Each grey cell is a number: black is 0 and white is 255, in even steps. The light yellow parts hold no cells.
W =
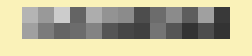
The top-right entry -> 57
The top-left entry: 180
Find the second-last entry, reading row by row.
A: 77
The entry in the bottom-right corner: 51
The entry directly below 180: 160
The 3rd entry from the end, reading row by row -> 51
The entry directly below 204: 100
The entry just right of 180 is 153

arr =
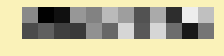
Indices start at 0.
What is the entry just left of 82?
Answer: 158
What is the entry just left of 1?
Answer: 137
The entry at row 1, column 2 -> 63
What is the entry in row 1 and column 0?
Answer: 75
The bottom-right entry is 117
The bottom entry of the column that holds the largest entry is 24
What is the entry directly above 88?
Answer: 82

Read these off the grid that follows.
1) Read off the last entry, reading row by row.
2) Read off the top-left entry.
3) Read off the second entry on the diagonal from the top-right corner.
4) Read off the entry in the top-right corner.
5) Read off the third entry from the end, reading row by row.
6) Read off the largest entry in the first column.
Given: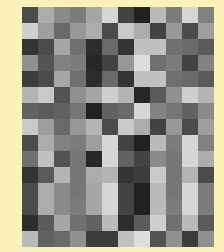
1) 144
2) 75
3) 75
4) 130
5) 144
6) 207

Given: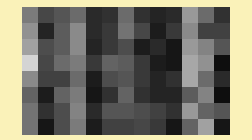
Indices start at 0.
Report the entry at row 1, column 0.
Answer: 145
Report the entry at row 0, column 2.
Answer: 85
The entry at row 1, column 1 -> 36
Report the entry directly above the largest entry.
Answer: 161
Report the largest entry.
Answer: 212
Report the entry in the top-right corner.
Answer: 49
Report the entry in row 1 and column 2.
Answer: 92
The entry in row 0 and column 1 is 71
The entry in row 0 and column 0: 123
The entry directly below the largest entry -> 138
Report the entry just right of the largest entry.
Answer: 71
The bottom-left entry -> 115
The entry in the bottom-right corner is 22
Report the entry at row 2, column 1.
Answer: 77

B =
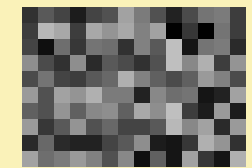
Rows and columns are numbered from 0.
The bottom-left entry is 162
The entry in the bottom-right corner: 176
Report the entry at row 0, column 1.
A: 89
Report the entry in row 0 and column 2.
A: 68
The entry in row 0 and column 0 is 49
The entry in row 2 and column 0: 68
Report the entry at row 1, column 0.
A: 61
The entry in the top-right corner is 61
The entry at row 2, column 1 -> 15
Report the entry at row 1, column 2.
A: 168

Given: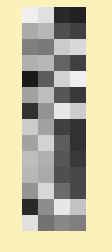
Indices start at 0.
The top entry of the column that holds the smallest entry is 239
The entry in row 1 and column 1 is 183
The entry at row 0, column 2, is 41
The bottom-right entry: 127
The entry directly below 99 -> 210
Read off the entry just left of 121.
127
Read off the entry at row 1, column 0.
170
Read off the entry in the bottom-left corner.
224
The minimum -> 26
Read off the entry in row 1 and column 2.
79
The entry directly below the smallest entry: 162
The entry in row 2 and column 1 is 121
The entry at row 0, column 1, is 224

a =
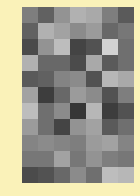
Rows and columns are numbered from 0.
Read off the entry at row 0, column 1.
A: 97
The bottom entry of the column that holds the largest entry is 189
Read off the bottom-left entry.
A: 75
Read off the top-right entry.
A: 90
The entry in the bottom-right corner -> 183
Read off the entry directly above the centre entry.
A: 139
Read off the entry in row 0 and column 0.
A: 126
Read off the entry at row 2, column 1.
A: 147
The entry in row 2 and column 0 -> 75
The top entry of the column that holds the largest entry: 126
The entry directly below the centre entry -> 54
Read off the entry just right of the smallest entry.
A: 183
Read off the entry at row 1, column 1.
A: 177
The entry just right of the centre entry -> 139
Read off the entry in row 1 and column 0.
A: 97
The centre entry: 155
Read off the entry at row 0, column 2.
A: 147
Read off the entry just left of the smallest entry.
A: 139
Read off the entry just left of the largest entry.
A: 82

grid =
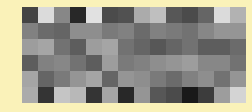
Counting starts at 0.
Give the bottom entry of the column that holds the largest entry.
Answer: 52
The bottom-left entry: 171
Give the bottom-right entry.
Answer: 212
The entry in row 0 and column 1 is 219
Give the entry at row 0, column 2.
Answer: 135
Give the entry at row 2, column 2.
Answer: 114
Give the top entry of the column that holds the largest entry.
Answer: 225
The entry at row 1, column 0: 129
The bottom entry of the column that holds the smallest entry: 25
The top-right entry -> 178
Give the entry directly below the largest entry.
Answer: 142
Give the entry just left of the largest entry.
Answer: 40
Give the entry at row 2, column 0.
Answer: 157
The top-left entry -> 68
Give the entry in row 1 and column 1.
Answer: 107
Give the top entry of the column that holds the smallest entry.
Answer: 75
